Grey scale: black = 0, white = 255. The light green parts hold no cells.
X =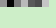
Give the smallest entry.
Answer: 4
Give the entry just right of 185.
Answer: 89

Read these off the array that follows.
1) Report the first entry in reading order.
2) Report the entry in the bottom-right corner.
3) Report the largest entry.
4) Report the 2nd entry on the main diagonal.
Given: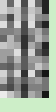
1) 210
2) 22
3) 235
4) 183

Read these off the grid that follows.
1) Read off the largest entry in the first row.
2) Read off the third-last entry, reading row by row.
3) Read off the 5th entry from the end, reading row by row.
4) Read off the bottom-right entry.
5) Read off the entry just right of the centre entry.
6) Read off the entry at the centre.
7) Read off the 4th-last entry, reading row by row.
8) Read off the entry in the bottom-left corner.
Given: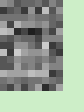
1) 147
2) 44
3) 115
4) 162
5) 86
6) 115
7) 162
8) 102

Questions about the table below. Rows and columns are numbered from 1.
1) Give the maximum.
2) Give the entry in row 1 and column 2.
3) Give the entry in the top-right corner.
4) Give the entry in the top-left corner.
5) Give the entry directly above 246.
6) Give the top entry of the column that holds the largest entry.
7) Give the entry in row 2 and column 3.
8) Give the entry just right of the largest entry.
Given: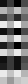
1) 246
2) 57
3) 73
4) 16
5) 41
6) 0
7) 195
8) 166

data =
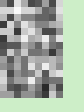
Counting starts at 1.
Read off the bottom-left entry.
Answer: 159
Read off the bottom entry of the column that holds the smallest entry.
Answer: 58
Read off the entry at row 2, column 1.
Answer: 213
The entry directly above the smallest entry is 100
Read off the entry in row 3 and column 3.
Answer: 185
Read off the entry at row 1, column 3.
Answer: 225
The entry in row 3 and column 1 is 185
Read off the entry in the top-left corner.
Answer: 144
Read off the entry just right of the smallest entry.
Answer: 159
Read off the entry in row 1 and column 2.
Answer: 74
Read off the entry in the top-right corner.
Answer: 213
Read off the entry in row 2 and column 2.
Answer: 213
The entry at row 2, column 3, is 250

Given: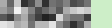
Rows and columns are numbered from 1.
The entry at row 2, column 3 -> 243
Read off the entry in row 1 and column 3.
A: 200
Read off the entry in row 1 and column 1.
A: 171
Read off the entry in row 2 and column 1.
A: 156
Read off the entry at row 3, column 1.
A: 88
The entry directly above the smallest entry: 102
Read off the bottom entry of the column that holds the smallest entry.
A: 184
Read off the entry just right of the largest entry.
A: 184
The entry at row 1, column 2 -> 102
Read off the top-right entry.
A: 114
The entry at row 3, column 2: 62
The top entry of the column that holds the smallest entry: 48

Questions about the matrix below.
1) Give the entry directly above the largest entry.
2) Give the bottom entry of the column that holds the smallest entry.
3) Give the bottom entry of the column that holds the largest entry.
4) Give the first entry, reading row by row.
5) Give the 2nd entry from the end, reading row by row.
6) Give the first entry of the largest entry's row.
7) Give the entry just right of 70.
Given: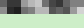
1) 128
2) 31
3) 211
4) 100
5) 154
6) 141
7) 55

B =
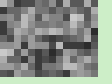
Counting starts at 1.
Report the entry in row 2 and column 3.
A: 104
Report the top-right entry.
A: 88
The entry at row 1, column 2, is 143
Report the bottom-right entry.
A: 118
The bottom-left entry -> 88
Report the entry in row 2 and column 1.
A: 59
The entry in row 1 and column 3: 59
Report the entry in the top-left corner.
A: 186
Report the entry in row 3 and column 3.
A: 104
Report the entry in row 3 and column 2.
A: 143
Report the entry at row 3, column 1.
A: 131
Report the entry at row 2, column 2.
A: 104
